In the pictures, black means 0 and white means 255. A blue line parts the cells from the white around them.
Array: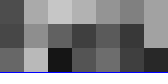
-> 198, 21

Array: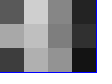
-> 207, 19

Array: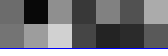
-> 209, 8

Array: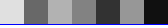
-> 224, 16

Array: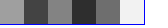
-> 242, 46

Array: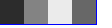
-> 235, 44

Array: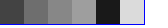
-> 219, 25

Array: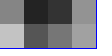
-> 195, 35

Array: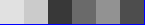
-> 225, 56

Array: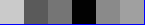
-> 202, 2
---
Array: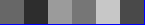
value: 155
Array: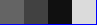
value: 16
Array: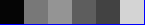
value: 148
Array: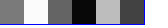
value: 100
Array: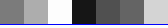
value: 253
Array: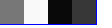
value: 9
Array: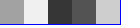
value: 54
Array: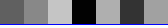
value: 197
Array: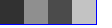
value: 75
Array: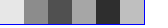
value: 80
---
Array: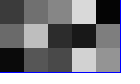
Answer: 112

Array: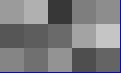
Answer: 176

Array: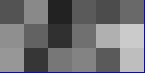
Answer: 137

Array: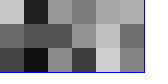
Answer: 32

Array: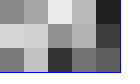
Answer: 166

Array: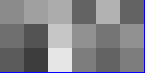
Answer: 160

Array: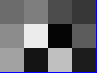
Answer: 126
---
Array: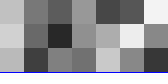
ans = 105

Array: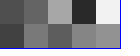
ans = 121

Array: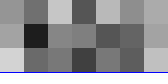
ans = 29

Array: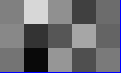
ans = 51

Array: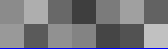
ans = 90

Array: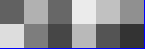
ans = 125

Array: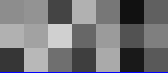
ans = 162
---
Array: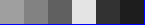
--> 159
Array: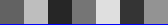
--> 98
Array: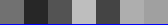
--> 113
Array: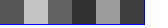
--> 85
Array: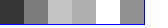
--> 54
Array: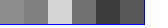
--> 141
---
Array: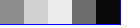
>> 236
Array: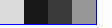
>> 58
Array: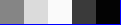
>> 250
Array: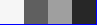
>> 159
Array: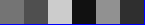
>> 204
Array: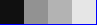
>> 179
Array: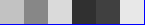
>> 218
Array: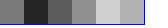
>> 93
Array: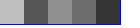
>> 145
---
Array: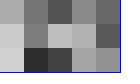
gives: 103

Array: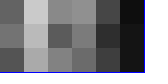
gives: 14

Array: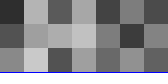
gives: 75

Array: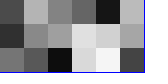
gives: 187

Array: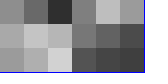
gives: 155

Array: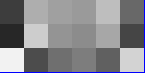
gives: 104

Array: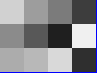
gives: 61

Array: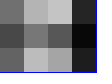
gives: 37
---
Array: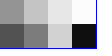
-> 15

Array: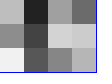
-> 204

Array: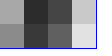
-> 226

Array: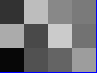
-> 114

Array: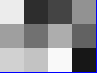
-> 98

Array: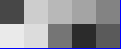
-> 90
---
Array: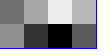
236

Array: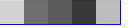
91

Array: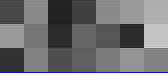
35

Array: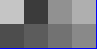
145

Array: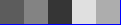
53

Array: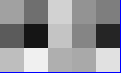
210
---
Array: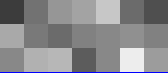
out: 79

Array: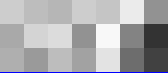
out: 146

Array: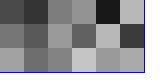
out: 184

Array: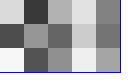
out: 130

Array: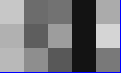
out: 171

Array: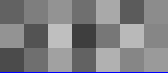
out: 140

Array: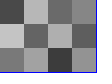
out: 134
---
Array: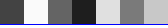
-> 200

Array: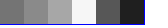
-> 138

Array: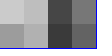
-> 177

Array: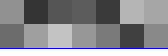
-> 166

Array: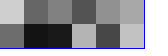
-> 180

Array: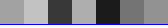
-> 162

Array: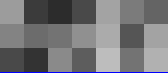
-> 171

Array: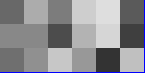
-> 206

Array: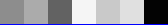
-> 201
